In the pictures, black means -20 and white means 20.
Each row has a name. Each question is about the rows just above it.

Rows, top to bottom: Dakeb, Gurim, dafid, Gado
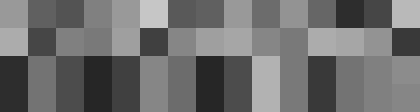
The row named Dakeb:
4 -5 -7 0 4 11 -6 -5 4 -3 3 -4 -13 -9 9
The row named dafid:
-13 -2 -8 -14 -10 1 -3 -14 -8 8 -1 -11 -2 0 2
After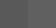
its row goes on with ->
4 -3 3 -4 -13 -9 9

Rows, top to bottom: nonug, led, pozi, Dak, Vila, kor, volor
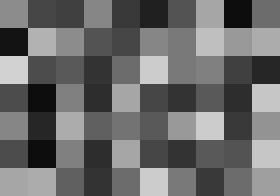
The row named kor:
-8 -18 0 -13 6 -9 -12 -6 -7 11
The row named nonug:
2 -9 -10 1 -11 -15 -7 6 -18 -3
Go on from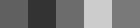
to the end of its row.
-11 -3 5

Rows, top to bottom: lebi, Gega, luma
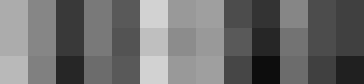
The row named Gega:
7 1 -11 -1 -7 10 2 4 -6 -14 -2 -8 -10
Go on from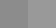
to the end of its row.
-6 -14 -2 -8 -10
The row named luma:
9 0 -14 -3 -6 13 4 5 -9 -18 -3 -10 -15
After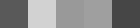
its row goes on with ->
-18 -3 -10 -15
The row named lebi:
7 1 -11 -1 -6 13 4 5 -8 -12 1 -8 -10
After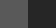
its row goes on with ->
-2 -8 -10

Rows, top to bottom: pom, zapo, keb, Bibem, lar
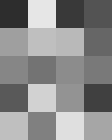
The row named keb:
1 -2 2 -1
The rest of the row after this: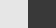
-7
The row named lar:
10 0 15 6

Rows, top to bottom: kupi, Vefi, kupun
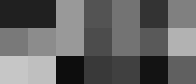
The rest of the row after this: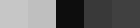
-17 -5
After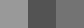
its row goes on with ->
-12 0
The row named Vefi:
-1 2 4 -8 -2 -6 8
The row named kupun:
11 10 -18 -11 -10 -17 -5

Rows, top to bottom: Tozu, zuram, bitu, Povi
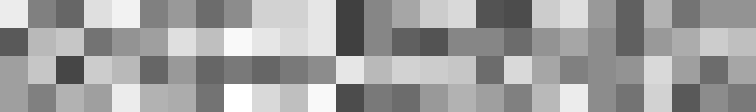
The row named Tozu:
17 0 -4 15 18 0 4 -3 2 13 13 16 -10 1 6 12 14 -7 -8 12 15 4 -5 8 -2 3 3
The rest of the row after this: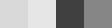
-5 -7 1 1 -3 3 6 2 -5 4 7 12 10

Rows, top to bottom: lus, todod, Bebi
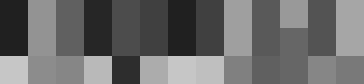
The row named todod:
-15 3 -5 -14 -8 -10 -15 -10 5 -6 -4 -7 6
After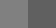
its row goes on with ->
-4 1 -1
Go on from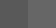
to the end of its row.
-7 6
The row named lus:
-15 3 -5 -14 -8 -10 -15 -10 5 -6 4 -7 6
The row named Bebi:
11 2 1 9 -13 7 11 10 0 -5 -4 1 -1

